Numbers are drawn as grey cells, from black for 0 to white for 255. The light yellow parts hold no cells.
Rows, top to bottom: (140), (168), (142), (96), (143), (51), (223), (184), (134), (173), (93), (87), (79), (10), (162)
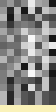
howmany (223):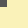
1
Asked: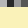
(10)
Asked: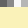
(51)
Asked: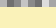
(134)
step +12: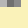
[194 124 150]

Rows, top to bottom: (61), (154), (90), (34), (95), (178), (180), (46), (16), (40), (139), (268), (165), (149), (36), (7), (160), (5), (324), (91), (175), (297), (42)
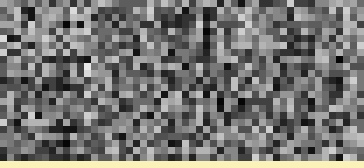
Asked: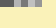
(61)
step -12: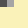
[ 68 153]
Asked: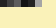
(5)

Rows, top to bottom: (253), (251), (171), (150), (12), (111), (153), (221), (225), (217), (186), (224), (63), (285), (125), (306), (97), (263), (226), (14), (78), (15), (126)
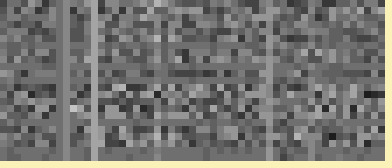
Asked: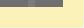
(224)
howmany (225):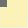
5
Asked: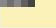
(171)
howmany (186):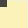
9
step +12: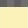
[108 123 108 123]

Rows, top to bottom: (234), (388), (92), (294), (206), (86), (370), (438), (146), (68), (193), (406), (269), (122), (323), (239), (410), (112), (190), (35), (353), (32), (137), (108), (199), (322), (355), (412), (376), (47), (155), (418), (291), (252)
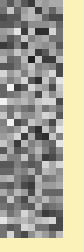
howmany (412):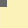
3
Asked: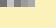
(86)
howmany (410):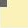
0
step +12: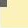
[114]
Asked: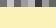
(388)
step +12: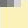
[127 154 225]

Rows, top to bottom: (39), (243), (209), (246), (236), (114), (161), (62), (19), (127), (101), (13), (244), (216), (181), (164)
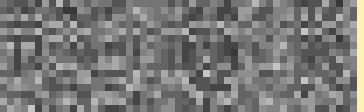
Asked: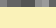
(244)
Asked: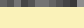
(62)
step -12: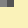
[118  72]
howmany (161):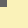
8
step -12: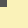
[72]
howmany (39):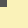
11

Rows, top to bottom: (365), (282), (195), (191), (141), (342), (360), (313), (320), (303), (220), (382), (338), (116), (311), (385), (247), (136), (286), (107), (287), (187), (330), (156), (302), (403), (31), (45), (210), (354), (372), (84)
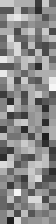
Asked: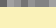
(191)
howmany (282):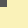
3
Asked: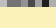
(107)
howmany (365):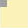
0
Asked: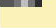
(303)

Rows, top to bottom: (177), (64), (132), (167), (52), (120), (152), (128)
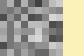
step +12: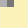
[188 131]
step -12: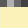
[ 77 164  91  53]

